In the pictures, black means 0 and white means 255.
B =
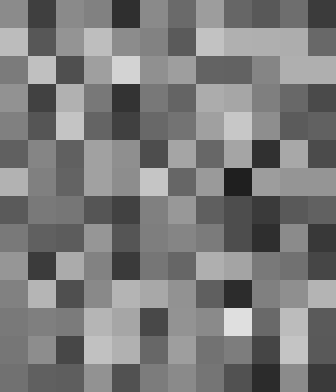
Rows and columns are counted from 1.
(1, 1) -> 139
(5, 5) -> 64
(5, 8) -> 160
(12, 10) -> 105
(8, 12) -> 97
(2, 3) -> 148
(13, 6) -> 103
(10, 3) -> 171
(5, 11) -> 91
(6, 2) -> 133
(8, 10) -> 58
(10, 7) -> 102
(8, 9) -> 77
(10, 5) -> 58
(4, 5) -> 51
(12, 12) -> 90
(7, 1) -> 178
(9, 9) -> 77
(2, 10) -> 175
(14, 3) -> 94
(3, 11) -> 175
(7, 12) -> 149
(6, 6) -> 77
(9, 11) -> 139
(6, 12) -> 75
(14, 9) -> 81
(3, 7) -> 158
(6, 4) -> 161
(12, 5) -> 166
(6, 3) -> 96
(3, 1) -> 123
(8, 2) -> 121
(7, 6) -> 197
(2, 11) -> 173
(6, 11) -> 168
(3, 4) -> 159

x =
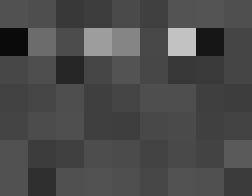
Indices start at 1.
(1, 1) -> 81
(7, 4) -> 82
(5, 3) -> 79
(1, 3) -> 56
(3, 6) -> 71
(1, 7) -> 83
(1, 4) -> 61
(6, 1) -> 81
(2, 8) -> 22
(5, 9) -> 67
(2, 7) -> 194
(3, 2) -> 78
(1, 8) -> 84
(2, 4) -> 157
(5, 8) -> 64
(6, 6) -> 67
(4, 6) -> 78
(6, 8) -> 67
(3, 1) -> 71

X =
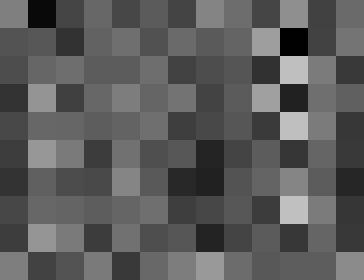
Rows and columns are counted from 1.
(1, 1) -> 127
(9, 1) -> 61
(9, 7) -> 86
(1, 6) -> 91
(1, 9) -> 109
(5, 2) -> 103
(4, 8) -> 67
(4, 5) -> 125
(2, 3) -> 50
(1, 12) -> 65
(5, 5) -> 99
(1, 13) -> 106
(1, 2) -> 9
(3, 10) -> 49
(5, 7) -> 62
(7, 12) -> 92
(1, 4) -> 103
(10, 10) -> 88
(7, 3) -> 76
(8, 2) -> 103
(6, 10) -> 92
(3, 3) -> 110
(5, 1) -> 72
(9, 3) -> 122
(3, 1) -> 77
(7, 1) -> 51
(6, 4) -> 60
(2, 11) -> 1
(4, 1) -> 51
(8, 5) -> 101
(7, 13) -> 38
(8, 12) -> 123
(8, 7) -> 62
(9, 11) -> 55
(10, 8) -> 153

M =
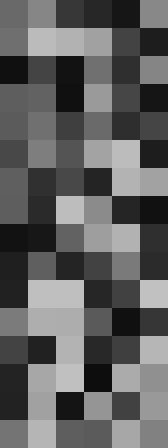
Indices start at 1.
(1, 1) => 105
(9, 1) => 18
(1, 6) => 136
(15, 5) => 65
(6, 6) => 29
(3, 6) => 133
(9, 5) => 178
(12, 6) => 54
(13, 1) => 67
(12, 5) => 16
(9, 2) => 23
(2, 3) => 178
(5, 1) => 91
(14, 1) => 35
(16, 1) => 116
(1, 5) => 22
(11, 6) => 193
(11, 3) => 191
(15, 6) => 153
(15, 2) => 161
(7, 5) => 179
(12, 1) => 123
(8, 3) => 189
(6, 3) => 84
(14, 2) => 167
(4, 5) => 70
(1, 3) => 55

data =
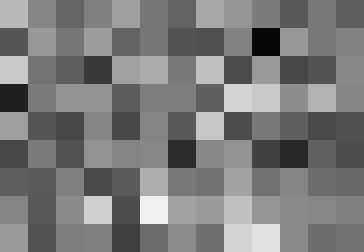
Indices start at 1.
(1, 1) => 186
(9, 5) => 65
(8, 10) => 149
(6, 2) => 123
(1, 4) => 128
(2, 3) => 118
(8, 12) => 134
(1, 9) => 149
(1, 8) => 168
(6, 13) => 77
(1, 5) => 159
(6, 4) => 146
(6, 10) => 65
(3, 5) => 160
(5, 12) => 73
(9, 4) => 128
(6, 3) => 82
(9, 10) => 225
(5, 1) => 158
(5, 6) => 132
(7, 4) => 73
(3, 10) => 154
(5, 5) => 72
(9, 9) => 211
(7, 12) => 110
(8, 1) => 132
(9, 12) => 108
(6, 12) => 98
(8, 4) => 206
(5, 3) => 70
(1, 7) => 99
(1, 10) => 124
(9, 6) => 108
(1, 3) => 101
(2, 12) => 120

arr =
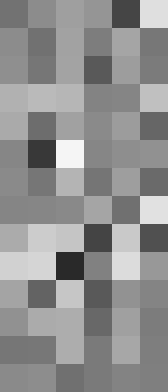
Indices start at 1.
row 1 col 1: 114
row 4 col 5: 133
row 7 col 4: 117
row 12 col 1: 145
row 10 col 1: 209
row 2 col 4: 125
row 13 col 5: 167
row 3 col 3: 163
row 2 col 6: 119
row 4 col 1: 177
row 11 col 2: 99
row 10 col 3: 41
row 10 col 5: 220
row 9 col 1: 171
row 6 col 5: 142
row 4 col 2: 186
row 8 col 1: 133
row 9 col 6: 80
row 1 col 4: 149
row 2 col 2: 113
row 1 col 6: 223
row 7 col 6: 106
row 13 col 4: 122
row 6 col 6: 145
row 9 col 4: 68

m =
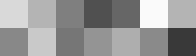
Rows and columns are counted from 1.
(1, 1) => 217
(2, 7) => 57
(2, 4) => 148
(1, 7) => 180

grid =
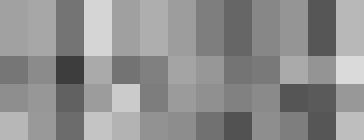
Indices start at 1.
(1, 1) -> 161
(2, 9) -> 102
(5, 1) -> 183
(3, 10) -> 121
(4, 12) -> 90
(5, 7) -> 141
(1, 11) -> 149
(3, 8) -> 151
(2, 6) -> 174
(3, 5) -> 115
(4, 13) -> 152
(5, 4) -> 196
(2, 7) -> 157
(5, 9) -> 82
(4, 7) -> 155
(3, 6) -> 128
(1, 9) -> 102
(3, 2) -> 139
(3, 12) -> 148
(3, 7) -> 164
